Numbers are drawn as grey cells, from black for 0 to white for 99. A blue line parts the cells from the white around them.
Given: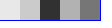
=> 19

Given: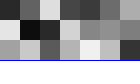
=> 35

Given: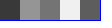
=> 45

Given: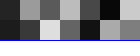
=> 86

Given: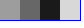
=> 10

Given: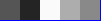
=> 97
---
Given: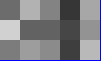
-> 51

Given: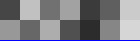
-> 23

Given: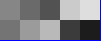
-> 32

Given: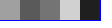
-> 45

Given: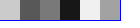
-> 9

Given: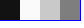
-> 97
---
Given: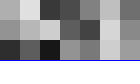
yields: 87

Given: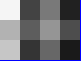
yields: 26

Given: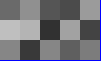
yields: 56

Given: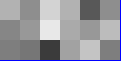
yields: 55

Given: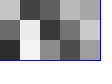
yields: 26

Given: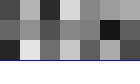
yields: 70

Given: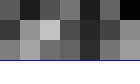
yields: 11

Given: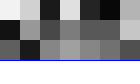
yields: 81
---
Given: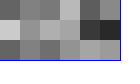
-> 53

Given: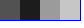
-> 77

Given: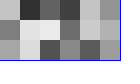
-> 57

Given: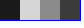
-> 23

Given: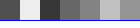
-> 58

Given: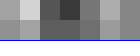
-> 52

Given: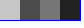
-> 13

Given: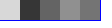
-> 45

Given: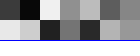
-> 52
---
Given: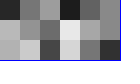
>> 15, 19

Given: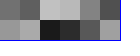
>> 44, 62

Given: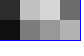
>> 17, 69

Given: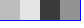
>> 73, 57

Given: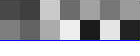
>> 28, 13

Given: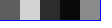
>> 37, 54
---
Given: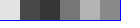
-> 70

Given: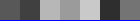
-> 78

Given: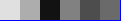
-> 30

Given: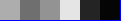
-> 14

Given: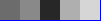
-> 83

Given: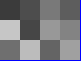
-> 77

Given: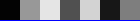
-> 82

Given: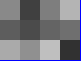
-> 36

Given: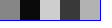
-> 69
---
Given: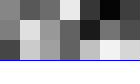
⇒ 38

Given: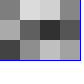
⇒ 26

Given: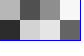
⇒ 17

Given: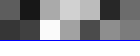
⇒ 63

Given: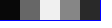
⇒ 40

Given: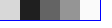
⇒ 12

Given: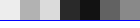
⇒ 16

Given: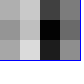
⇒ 65

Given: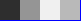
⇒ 18
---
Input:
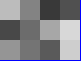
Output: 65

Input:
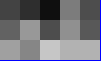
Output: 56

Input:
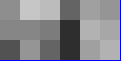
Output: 69

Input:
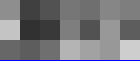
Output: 59

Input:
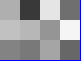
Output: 58

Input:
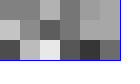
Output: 65
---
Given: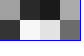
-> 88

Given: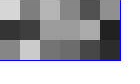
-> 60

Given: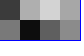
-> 37

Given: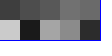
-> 64

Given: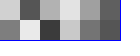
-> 23

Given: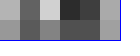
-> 51

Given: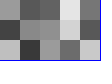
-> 56

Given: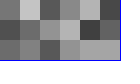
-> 57

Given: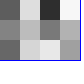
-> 47
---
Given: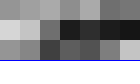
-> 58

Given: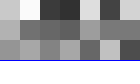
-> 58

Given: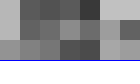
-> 57

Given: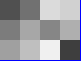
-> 62

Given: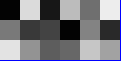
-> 88

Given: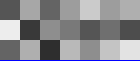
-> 39

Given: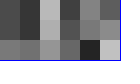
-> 47

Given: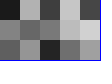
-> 37
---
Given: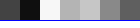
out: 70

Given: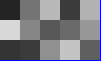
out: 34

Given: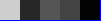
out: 33

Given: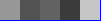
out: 38

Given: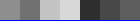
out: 84

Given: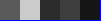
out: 17
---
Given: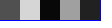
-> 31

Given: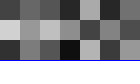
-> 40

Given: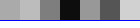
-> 59

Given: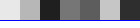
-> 46

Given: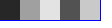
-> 62

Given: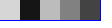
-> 50

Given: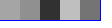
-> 56

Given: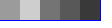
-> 45
